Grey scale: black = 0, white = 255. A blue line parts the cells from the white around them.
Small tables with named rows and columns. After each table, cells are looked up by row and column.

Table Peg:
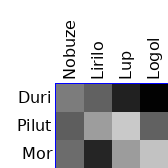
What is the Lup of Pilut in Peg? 201
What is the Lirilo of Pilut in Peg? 157
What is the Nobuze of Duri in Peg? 124
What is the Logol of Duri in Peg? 2
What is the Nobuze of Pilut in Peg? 94
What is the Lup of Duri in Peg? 33
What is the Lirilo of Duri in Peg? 97
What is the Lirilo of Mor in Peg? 37
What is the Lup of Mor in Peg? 156
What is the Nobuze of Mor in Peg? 108
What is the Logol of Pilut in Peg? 97
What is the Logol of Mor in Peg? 194
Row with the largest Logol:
Mor

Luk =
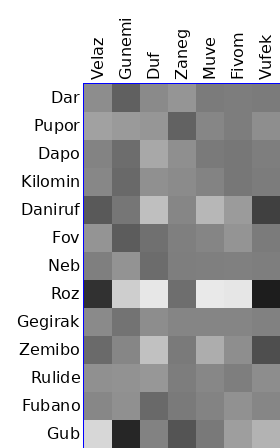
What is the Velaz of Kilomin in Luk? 135
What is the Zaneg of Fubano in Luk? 122
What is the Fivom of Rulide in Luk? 126
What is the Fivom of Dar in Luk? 125
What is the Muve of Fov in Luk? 133
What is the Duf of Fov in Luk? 112

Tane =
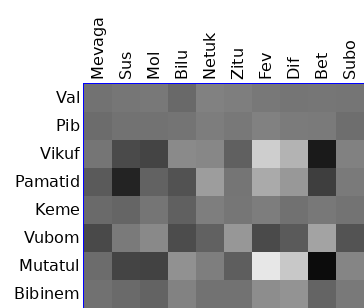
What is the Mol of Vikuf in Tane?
68
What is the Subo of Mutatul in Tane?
133
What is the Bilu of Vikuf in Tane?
138
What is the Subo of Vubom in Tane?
83
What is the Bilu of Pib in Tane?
116
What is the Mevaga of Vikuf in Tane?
117
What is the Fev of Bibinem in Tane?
141
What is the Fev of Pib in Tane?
129
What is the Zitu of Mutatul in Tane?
94
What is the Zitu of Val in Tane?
126
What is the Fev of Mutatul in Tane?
231
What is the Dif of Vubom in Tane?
90
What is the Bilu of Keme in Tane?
96
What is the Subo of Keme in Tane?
115

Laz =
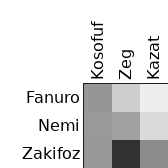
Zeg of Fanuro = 206
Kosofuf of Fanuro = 150
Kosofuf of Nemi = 153
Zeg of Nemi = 160
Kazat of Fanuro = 238
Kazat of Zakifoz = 139

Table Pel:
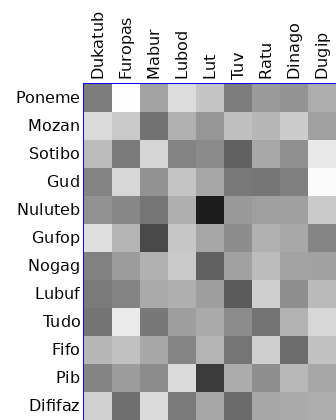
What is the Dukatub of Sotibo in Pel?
187
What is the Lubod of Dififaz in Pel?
123
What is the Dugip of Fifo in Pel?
193
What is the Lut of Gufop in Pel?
166
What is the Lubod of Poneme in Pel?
220
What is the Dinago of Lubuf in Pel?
142
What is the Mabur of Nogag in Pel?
177
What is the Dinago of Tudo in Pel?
178
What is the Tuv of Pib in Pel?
172
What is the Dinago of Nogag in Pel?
163
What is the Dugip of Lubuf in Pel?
186
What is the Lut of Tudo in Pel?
170
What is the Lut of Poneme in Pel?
197
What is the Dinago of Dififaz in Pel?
170
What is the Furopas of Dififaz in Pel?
110
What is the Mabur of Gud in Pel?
146

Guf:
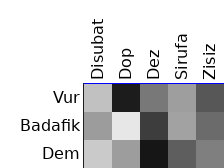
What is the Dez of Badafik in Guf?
61
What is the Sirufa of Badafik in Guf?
162
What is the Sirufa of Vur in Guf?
158
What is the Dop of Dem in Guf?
157
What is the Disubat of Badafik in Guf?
156
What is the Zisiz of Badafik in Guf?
107
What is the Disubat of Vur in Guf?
193
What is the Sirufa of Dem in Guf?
94
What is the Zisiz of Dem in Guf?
127
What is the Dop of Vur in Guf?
28

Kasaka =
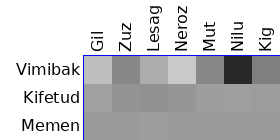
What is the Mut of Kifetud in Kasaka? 157
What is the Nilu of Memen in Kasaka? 154
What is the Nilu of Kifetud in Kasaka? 158
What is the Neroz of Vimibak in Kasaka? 201
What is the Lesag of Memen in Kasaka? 157
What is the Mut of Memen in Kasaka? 154
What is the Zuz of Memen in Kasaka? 155
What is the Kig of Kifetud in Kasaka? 156
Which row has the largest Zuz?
Memen

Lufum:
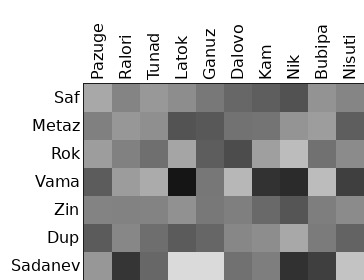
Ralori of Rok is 129
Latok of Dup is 91
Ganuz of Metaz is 88
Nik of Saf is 82
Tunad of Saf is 152
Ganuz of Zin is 120
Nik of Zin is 85
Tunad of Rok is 111
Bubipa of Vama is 188
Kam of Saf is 94
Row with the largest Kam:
Rok

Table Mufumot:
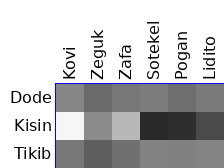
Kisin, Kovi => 246
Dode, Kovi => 135
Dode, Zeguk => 106
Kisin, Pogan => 46
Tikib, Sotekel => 131
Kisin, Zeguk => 139
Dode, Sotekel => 124

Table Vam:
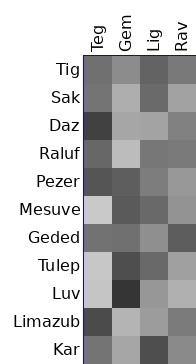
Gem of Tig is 140
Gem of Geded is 112
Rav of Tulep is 160
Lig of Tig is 99
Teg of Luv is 197
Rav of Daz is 129
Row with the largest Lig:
Daz

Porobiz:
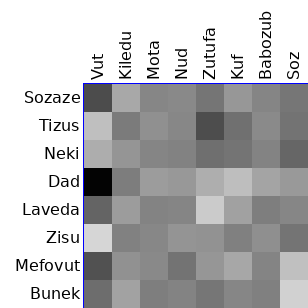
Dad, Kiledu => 125
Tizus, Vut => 191
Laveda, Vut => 100
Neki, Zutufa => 111
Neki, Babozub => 131
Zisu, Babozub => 143
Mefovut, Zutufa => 150
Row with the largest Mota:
Dad

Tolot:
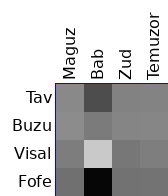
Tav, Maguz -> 137
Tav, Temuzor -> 131
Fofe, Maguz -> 112
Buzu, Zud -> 133
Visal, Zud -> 119
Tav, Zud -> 130
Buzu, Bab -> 123
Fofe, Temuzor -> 115
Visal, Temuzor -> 126
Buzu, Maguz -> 140
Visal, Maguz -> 125
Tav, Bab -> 77
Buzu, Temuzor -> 134
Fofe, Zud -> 114
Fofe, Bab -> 6
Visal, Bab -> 201

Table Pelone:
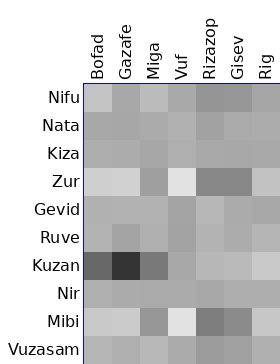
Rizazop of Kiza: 169
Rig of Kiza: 169
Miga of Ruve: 175
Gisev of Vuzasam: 160
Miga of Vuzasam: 184
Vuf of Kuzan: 168

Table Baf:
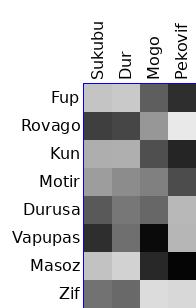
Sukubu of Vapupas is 46
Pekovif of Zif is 216
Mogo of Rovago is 151
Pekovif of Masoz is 5
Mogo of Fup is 94
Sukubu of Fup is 196
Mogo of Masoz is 40
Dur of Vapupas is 111
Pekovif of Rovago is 233
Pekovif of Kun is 37
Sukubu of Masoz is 194
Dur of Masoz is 210
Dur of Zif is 105
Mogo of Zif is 220
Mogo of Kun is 79
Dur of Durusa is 119
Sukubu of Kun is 174
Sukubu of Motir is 157
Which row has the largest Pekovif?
Rovago

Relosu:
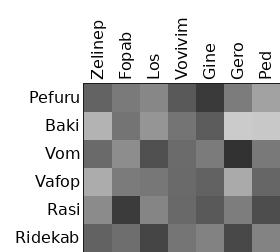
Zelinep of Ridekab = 98
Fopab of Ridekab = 110
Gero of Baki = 203
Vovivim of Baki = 116
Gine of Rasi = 89
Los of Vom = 80
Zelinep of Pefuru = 99
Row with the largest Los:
Baki

